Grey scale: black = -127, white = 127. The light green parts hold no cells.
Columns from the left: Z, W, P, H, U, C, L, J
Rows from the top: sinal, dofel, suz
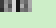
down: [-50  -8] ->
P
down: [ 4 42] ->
C
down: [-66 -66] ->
Z
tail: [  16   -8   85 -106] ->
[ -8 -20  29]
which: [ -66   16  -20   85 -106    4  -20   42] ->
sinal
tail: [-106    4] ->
[-20  42]
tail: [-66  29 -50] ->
[  85 -106   42  -34   42]

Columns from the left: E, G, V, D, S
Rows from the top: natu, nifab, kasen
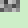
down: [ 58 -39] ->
E
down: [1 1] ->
V
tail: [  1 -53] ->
[-13]

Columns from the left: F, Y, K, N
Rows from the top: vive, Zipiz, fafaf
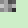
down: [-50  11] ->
K
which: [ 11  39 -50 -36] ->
vive
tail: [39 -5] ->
[-80]

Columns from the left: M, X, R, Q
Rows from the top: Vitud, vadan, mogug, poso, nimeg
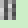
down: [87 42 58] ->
R
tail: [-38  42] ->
[-12]
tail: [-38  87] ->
[-52]
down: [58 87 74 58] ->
M
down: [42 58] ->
R

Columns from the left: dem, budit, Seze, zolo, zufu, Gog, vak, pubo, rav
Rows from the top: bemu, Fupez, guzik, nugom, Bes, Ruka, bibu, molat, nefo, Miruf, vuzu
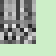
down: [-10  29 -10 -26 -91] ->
Seze
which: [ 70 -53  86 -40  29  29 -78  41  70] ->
nefo
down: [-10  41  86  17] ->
pubo

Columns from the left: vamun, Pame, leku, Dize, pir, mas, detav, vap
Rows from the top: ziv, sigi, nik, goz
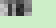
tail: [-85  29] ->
[41]
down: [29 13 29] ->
Dize
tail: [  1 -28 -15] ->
[-55 -40   1  13]
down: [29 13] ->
Dize
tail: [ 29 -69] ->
[-85   1   1]
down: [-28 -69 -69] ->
leku
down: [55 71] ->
vamun

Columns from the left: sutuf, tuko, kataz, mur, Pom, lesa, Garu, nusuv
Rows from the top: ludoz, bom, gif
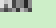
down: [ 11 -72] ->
Pom
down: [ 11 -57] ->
nusuv

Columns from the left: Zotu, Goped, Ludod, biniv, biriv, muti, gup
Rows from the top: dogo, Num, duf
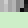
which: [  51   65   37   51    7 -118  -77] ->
duf
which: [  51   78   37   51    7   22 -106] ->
dogo
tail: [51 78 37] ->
[  51    7   22 -106]

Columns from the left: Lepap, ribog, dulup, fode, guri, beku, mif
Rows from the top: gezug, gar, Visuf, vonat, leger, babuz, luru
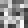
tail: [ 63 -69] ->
[-53  48 119 -53]
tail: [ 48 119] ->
[-53]
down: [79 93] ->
dulup
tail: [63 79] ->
[  6 119 -69]
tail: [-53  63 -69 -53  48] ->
[119 -53]
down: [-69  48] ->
Lepap

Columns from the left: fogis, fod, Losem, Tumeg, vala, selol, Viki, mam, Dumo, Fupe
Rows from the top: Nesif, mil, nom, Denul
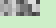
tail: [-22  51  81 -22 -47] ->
[ 21  93  93 -61]
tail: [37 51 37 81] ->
[ 37  -6  -6 -35  81  66]

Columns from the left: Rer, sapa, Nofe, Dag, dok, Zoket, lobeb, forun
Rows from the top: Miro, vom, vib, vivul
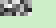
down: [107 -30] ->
dok
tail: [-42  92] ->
[123  12 -30  50 -55  37]
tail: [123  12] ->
[-30  50 -55  37]

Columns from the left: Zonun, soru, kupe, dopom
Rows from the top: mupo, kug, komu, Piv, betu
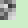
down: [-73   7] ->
kupe
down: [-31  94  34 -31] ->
soru
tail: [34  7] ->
[50]

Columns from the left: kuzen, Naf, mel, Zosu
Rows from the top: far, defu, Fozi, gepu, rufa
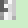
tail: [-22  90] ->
[75]
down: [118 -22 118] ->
Naf
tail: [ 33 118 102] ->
[75]

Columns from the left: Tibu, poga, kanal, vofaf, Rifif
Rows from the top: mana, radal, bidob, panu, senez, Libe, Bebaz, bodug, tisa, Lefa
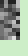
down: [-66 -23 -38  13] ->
kanal
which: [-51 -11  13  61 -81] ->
Libe
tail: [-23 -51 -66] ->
[-38   1]
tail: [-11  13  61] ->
[-81]
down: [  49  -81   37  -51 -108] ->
Rifif
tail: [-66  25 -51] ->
[-11  61]
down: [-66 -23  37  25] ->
Tibu

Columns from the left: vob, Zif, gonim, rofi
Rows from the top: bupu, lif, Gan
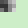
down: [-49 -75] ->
vob
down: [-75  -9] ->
vob
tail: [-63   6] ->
[82]
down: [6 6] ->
gonim

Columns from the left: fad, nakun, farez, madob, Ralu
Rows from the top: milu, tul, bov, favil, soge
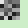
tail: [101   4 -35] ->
[-9 -9]
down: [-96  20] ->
madob

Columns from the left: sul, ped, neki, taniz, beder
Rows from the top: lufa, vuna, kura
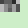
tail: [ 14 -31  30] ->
[-46]
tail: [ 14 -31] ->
[ 30 -46]
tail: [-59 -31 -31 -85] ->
[59]
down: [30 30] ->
taniz
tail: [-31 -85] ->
[59]
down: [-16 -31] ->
neki
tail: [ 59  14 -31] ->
[ 30 -46]

